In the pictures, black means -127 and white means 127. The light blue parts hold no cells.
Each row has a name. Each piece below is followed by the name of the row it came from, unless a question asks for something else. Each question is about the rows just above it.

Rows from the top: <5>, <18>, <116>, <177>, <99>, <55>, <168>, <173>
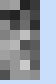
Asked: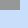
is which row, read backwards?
<173>
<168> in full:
[  1  23  74 -37]
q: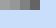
<55>
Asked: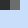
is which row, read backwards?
<116>
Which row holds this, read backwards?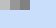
<177>
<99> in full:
[ 42  54 -47 -37]
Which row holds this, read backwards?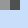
<173>

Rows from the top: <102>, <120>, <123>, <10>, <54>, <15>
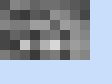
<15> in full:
[ -4 -27 -38 -69 -16  -4 -57  17   5]

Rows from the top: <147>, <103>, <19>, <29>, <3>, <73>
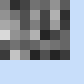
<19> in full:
[ 40  28 -47  -1 -59  28 -69]
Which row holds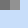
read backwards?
<103>
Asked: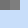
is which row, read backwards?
<3>
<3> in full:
[-36 -13 -36 -25  -1 -13 -25]
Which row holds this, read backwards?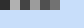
<103>

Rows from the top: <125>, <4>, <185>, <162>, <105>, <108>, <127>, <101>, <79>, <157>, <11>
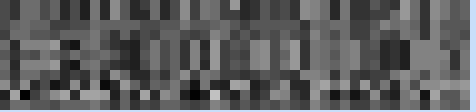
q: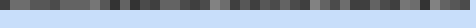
<162>
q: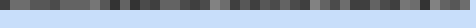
<11>
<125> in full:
[-52 -76 -18 -18 -52 -28 -87 -52 -96  -9 -87  12 -40 -87 -64 -18 -87 -52
  12 -64  -9 -18 -64  24 -87 -76 -40 -64 -52 -76  12   2 -18 -87  -9 -76
 -76 -40 -64 -76  24 -18 -76  12  -9 -40 -28]

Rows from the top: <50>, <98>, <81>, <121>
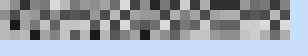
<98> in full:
[ 14 -51  35  24 -51  14 -51 -40 -51  24 -51  56 -61  35  24  24 -61  46
   2  35 -51  35  46  46 -51 -40 -51  56 -51]
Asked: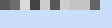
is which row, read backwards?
<81>
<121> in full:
[  56   46   56 -102   35    2   67  -40   56 -102   56  -40    2   35
 -102   46   14  -28   35   67   67   24   14   14   67   77   46  -18
   46]
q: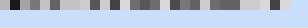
<81>
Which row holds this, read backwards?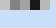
<121>

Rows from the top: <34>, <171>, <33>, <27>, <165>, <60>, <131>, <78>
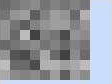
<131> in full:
[ 60 -21 -21 -51  49  49  30  40  60]
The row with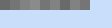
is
<165>
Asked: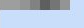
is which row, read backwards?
<33>
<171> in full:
[-10  20  30 -32   2  30  20 -21  49]
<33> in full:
[ 20 -10 -32   2  20  30  30   2  20]

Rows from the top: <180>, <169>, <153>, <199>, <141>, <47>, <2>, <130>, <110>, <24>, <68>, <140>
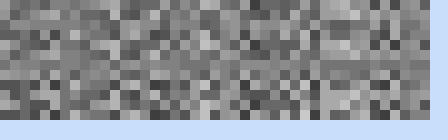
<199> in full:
[-33 -33 -11 -44  20 -53   1  52   1 -11 -11 -44  20  41   1 -53 -44   1
 -33  20  52 -33   1  20 -53  20   1 -23  41 -11  52 -53  20 -23 -23  11
  20 -23 -53  41 -23   1   1]
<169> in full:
[ 20 -33 -11  11  29  41 -11  11 -23 -23 -33  52 -33 -44   1  52 -23   1
 -11  20 -23 -23  29  20 -23 -33 -44   1 -33  41 -11 -33  29  29  41  64
  11  41  11  29   1  11  20]
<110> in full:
[-44 -44 -23 -53  29 -65 -11  52   1 -11 -11 -53  29  52   1 -65 -53 -11
 -44  29  64 -44   1  29 -65  41  11 -23  52 -23  64 -65  41 -33 -23  20
  41 -44 -65  52 -23 -11  11]

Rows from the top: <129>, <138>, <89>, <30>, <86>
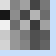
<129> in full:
[ 93   4  33 -59  -7]
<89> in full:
[112 -19  52 -70  33]

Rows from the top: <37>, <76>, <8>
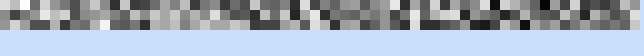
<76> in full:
[ 11 -59  -8  21 103  62  82 -48  11  21  39   1 -29  62  11  71  39  71
  11  51  11  93   1 -48 -38 -79  62 -19  71 -90  39 103 -79  -8 -19 -29
  11  -8  21 -59  -8 103 -29  51  82  93 -90  21  -8 -29 -90 -48  51 -19
 -38 -48  62   1 -90  51   1 -48 -19  93]
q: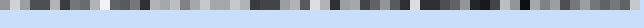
<8>
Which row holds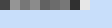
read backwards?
<76>
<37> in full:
[  93   62  125  -19   82   21   -8  -48   21   71   11  -79   71  -68
  -59  -19   39    1   62  -68   -8   11  -68  -19  -48   71  -19  -29
    1  -79   93  -59    1  -29   21   30  -38   11   30  103  -79   39
  -38   82  -68   39  -19   11   93 -112   82   51   11  -29 -121   30
  -59   82  -68  -48  -68  -38   62   21]
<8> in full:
[  21   82   30  -48  -48   51  -68   -8  -19   51  115  -29  -38   -8
  -79   51   39   62    1   39   71   39   39   71   51  -68  -59  -59
   30   51  -38   93   51  -79   30   39  -59  -29   21  -38  -79   93
  -79  -79  -48  -29   21  -90 -102  -59   62   21 -112   39    1   30
  -48   -8   30   -8  -29   -8  -29   71]
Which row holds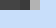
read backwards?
<8>
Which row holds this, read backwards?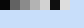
<37>

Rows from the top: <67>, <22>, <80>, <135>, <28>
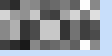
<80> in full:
[  8  48 -75 -52  72  72 -75 -12 -64 -41]
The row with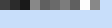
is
<28>

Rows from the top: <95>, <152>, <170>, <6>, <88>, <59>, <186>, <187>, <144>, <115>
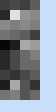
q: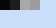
<88>
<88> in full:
[-120  -98   40   28]
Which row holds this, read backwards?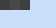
<95>
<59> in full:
[-87 -54 -22  -1]
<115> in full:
[-12  -1 -43 -22]
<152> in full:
[-87  96  19   9]
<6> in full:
[-12 -22 -34 -64]

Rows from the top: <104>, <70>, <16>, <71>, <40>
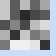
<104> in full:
[ 71 -37  60 -27  38]
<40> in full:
[ -7 111 111 100 -76]
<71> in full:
[ 49 -76  71  -7  26]
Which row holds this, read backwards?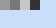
<71>

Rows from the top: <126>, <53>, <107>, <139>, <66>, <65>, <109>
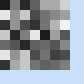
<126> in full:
[-99  -2 -87 -30  41  41  81]
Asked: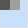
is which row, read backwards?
<139>
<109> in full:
[-76  41  71 -12 -30 -21  -2]
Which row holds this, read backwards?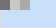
<109>

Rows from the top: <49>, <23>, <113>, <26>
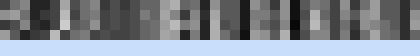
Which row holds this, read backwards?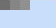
<113>
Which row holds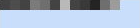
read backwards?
<23>
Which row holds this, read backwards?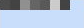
<113>
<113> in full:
[ -70  -50    5  -81  -91  -60   76  -38  -26   16  -60  -50  -60  -50
  -26  -16   28   57   -4   16  -91   47  -50  -38 -101    5  -26  -50
    5 -119  -38   57   -4  -60  -16  -70   16    5  -16  -38  -81   28]
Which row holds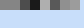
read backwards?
<26>

